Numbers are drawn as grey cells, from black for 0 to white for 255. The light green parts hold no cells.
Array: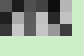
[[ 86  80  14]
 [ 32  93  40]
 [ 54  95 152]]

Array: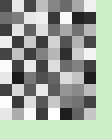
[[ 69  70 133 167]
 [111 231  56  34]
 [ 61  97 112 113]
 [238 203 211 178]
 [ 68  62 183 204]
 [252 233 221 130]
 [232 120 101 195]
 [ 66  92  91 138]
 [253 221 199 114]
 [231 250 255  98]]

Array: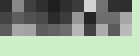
[[ 46  64  30  59 114  45]
 [ 68  81  43 151 110 166]
 [ 91 162  99 183 172 185]]

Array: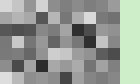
[[215 149 141 139 133]
 [165 168 182 173 121]
 [ 87  84 124  47 152]
 [120 118 100 119 195]
 [121 103 206 157  93]
 [141 163 168 171 162]
 [221 142 139 159 124]]

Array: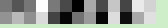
[[119 119 121   0  73  69 211]
 [147 143  67 114   6  14 224]]

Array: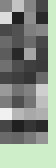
[[133 131]
 [221 142]
 [ 72 127]
 [106 107]
 [ 92 166]
 [112  63]
 [ 69  53]
 [154 130]
 [125 116]
 [241 168]
 [ 69  53]
 [106 121]]

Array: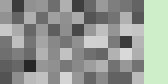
[[161 145 110  62 154 117]
 [146 175 160 170 100 177]
 [200 103  94  71 191 201]
 [117 117 136 144 207  59]
 [111 106 139 135 102 217]
 [ 94  39 144 137 177 152]
 [ 83 185 137 151 137  98]]

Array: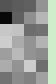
[[ 84  96]
 [  8 143]
 [199 109]
 [205 147]
 [158 147]
 [172 205]
 [114 129]]
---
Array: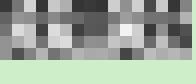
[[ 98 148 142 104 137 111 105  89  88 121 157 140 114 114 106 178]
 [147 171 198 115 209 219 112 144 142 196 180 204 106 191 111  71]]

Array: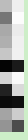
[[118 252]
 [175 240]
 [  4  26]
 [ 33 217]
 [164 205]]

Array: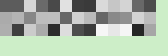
[[171 180 135 189 190 103 208 186 102 137 144 211 188]]

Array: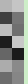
[[ 63 118]
 [ 28 200]
 [172 138]]

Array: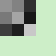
[[121 165  23]]

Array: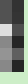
[[ 82  52]
 [136  37]
 [136  38]]

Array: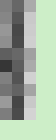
[[134  87 201]
 [143  75 207]
 [ 54  94 170]
 [116  99 164]
 [125  75 211]]

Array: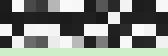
[[ 26  29  32  31  29  27  31  32  25 242  32  32  33  30]
 [ 31 243 108  89 235 247 185  32 124  31 248  38  40 241]]
